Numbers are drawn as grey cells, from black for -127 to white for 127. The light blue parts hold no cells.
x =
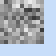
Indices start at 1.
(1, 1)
69
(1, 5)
80
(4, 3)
39
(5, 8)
-37
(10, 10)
15
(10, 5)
10
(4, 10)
37
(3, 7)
-59
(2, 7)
80
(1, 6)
45
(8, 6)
17
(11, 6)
-4
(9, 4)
52
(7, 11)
45
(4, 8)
13
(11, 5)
48
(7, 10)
28
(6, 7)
-8
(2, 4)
84
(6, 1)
28
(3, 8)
-69
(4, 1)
7
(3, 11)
34
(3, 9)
-17
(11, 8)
40
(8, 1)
-27
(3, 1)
36
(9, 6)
-16
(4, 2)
4
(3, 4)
46
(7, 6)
18
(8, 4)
10
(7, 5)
-16
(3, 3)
2
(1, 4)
51

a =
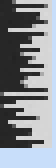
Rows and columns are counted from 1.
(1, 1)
-90
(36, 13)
85
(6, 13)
86
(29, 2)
-91
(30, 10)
10
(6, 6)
-88
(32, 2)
-89
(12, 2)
-88
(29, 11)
85
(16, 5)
-88
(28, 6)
-88
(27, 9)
84
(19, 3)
-89
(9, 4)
-88
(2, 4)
-88
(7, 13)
86
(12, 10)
85
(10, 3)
-88
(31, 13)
86
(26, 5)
85
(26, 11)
85
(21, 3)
-88
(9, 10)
-84
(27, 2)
84
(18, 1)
-88
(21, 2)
-88
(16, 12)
85
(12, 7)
83
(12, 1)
-88
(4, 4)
-88
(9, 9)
-84
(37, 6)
-88
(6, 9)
-84
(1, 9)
84
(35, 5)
83
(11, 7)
-86
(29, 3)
-88
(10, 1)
-88

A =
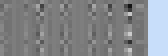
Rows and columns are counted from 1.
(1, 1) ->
-5
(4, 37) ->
1
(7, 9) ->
-11
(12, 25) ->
-3
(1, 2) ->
-13
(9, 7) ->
11
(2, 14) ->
-1
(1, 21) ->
-1
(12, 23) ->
7
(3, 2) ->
0
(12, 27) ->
-13
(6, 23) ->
-4
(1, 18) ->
-15
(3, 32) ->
-31
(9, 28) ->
34
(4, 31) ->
-4
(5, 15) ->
-3
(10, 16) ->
-16
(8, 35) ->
-14
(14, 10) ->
-18
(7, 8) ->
-5
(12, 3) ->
-12
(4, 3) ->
-12
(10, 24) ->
-17
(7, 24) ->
-17
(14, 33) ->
36
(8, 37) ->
1
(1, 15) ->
-3
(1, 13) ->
-11
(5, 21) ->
-1
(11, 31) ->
-4
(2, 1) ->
-26
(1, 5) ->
-8
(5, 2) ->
-6
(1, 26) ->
-5
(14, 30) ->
-4
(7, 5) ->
-8
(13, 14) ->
-1
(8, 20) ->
-4

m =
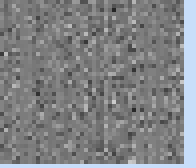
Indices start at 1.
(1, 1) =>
3
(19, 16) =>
-6
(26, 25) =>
0
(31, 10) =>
8
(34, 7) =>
7
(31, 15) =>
-5
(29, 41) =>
-2
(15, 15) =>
-18
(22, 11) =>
-26
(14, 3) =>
-39
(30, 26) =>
-19
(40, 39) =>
0
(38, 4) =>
27
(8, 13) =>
-4
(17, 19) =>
0
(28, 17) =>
-14
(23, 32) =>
15
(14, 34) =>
-7
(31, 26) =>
-5
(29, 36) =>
18
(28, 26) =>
-19
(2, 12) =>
9
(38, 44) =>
-31
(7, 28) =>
-38
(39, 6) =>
-3
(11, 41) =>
-2
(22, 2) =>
-13
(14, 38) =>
34
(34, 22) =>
2
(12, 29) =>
13
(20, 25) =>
-12
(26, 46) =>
-6
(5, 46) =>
14
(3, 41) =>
-2
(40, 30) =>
-29
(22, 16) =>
-6
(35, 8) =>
-50
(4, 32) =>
-13

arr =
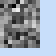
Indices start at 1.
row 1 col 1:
-13
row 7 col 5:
36
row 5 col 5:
-45
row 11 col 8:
20
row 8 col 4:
-27
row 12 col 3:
-81
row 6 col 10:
1
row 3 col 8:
-2
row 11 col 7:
-54
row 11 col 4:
13
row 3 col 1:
15
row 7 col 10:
40
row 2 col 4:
-126
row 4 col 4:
-37
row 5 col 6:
-72
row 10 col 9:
-74
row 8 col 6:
9
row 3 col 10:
-51
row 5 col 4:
-64
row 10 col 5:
-96
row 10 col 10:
-13
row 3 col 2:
-26
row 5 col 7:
-18
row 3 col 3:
-25
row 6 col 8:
16
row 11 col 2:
-97
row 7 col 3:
-21
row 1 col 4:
3
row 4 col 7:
1
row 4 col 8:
-47
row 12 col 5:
-27
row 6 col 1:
40
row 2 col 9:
-12
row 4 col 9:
49
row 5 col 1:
24
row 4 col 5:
-42

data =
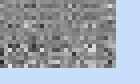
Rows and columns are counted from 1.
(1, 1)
-6
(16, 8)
54
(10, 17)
55
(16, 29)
31
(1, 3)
21
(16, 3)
9
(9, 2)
15
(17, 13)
-1
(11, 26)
18
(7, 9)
-18
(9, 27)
12
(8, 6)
11
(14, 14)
34
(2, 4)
18
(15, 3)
-6
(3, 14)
22
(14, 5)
-19
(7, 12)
26
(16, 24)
46
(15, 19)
-12
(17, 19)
19
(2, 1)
44
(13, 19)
47
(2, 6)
26
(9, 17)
10
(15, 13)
22
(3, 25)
20
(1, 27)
20
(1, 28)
0
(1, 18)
9
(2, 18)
57
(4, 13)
7
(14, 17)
45
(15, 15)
-14
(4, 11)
-16
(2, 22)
-29
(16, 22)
56
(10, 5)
31
